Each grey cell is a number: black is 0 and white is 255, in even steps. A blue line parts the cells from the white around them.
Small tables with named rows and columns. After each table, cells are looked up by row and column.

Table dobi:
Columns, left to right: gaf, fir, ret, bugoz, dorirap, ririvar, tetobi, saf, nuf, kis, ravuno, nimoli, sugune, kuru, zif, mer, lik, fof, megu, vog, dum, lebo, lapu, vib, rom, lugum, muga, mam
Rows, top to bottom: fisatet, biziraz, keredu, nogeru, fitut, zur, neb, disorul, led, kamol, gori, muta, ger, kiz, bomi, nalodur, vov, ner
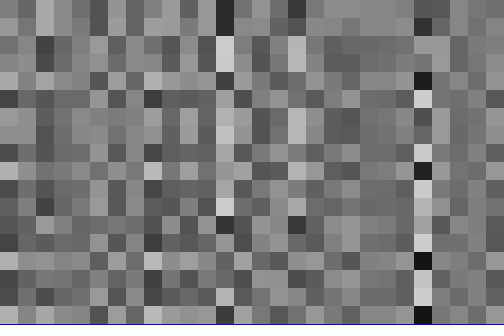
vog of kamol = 85
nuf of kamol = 184
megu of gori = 120
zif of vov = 115
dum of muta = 105
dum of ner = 135
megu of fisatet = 140

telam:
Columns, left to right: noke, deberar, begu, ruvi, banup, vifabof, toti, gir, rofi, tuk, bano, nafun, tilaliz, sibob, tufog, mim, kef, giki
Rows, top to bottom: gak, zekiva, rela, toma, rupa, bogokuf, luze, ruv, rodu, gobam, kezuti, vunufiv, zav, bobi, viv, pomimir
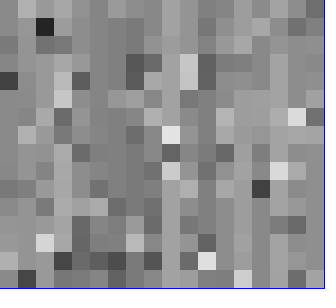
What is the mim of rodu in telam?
163
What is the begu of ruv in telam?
153
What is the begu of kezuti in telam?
153
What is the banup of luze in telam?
148
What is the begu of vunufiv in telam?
122
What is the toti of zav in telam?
125

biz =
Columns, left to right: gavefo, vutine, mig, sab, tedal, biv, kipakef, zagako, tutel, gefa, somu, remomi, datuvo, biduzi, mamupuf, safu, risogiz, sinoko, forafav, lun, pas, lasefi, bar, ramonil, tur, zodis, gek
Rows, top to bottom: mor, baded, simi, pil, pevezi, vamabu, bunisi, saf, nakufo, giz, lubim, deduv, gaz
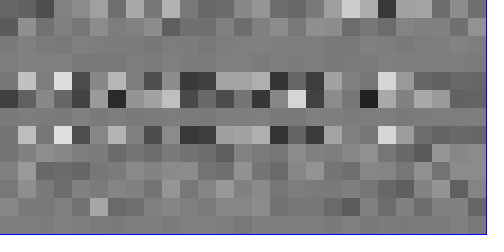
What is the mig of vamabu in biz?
136
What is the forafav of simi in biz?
121
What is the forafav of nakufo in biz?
125
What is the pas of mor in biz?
173
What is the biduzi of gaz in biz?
120
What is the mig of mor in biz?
78
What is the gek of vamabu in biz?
100
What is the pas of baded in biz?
119
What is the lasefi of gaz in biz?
124
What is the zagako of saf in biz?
128
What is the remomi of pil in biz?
123
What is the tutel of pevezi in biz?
78
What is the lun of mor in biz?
205
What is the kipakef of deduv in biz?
106
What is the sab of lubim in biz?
109
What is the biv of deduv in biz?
166
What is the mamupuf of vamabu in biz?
55
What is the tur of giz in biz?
115
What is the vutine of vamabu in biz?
97

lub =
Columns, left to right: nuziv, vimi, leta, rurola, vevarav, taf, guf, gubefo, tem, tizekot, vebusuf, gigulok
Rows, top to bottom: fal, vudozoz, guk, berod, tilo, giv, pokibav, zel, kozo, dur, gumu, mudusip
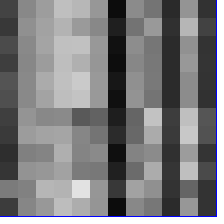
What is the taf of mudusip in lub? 149
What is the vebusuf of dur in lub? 191
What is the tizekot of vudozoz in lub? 48
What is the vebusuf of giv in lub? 140
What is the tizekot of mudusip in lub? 43
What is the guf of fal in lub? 12
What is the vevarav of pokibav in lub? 89
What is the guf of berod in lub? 13
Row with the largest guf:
gumu

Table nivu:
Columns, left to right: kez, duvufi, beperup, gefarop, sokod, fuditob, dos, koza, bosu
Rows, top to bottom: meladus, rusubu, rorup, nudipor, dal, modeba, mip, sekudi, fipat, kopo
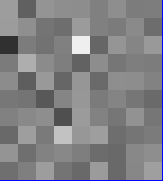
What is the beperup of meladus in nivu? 148
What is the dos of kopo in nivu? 105
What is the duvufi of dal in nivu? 94
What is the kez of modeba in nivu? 119
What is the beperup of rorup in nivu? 114
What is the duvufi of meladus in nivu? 96
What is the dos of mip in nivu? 118
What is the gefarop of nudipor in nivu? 126
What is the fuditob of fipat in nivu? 108
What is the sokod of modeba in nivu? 151
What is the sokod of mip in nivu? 155
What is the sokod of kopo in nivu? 105
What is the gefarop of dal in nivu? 102
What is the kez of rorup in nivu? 48
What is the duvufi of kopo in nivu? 127
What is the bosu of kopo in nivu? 159
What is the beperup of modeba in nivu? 88
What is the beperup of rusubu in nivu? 116

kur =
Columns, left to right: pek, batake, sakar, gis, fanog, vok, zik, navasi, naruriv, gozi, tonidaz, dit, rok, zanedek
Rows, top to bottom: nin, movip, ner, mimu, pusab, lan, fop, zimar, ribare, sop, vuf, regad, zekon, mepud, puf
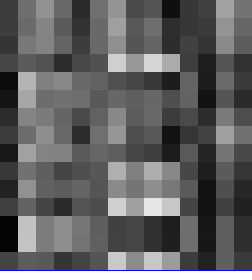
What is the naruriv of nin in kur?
85
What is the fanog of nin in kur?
43
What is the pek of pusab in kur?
12
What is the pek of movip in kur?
61
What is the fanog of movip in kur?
50
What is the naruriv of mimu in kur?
214
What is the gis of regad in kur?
42
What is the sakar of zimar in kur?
142
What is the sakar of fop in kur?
123
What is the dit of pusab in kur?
29
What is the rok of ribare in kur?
117
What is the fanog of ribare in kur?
90
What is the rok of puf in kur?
95

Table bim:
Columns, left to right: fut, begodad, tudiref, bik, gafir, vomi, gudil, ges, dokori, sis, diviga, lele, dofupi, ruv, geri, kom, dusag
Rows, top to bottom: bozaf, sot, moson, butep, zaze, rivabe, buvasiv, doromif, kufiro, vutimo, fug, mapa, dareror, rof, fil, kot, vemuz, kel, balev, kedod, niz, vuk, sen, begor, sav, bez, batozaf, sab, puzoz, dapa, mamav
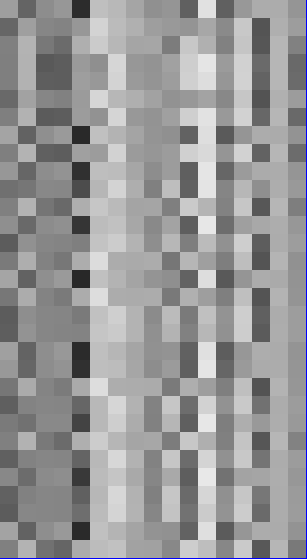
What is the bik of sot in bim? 131
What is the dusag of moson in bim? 129
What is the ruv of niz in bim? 154
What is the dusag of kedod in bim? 148
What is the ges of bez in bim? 178
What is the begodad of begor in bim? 113
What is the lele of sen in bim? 210
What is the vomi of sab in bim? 183
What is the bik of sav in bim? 107
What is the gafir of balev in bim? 131
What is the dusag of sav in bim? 130
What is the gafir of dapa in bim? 42
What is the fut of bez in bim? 96
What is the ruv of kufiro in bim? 210
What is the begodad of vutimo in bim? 102
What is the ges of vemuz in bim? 171
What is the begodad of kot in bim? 98
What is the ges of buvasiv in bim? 152
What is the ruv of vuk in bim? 191

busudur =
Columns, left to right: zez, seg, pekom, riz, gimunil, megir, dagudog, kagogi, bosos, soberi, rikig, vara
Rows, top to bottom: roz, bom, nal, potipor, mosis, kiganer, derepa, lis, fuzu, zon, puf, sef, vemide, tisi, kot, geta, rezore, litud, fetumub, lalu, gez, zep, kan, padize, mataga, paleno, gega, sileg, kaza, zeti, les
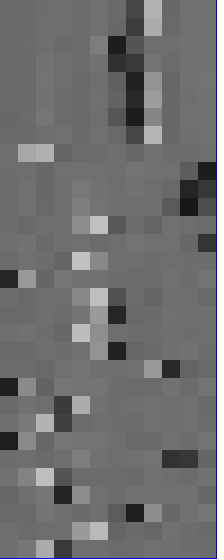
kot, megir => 136
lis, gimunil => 106
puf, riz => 110
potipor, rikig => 114
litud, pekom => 111
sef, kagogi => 110
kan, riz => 59
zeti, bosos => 102
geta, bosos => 108
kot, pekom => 109
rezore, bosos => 100
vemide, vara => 107
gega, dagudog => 108
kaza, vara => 117
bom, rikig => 112
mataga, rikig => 108
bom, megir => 112
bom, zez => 105
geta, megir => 114
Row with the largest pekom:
gega

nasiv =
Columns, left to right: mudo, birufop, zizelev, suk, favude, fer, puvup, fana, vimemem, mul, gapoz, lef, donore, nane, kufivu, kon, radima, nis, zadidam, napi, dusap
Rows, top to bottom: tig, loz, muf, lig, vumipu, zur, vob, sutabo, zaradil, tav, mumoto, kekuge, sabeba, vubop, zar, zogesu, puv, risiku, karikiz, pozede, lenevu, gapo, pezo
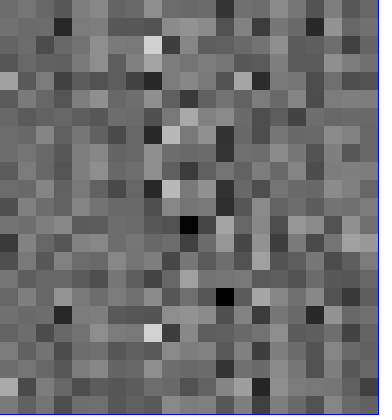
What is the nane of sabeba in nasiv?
103
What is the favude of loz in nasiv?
123
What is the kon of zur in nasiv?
105
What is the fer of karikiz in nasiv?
141
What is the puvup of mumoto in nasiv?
73
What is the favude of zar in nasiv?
108
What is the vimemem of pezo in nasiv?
89
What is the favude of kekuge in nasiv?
132
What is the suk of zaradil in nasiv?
88
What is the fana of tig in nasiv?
105
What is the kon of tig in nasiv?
138
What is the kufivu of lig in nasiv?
91
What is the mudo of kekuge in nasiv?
80
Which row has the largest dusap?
vubop

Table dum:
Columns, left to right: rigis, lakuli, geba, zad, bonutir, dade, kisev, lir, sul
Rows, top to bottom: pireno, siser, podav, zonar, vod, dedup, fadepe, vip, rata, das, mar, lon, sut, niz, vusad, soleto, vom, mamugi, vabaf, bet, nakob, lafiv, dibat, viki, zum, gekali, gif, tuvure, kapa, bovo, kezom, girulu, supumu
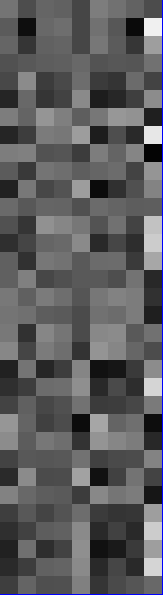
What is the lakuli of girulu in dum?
61
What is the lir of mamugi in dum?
124
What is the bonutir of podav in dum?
70
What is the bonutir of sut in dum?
119
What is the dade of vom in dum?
119
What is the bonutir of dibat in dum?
114
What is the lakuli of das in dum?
57
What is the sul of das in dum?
149
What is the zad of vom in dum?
110
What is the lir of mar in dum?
80
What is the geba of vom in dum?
123
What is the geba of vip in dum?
123
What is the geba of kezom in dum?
46
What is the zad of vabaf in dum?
117
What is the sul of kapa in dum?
158

